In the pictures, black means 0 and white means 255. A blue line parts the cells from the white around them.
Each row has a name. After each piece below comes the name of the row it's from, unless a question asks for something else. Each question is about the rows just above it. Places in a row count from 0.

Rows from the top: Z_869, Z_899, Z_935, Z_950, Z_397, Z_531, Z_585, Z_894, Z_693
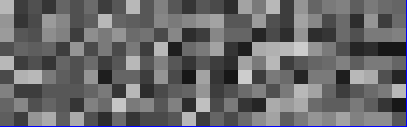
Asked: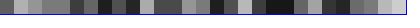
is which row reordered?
Z_531
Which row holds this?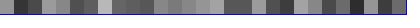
Z_899
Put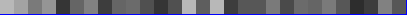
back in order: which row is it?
Z_869
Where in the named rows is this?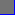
Z_935, 10
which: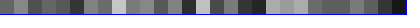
Z_894
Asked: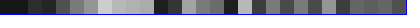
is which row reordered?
Z_950
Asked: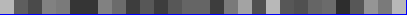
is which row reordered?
Z_869

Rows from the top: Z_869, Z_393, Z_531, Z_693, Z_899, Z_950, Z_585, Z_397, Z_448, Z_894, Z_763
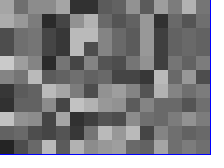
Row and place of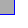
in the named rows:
Z_393, 0
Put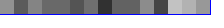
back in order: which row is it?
Z_397
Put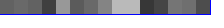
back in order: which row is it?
Z_531
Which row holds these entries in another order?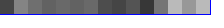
Z_894
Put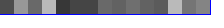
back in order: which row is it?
Z_950
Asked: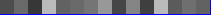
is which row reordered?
Z_531

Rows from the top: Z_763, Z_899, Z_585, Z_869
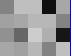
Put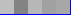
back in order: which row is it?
Z_869
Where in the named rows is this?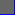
Z_585, 1
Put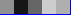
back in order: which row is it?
Z_585
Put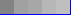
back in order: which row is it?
Z_869
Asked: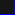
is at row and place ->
Z_585, 4

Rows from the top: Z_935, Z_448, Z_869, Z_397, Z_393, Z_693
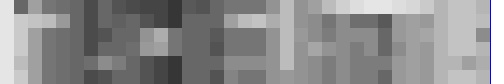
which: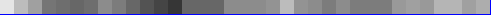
Z_393
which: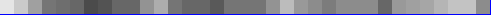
Z_869
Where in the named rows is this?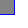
Z_693, 16
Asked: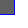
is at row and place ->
Z_448, 8

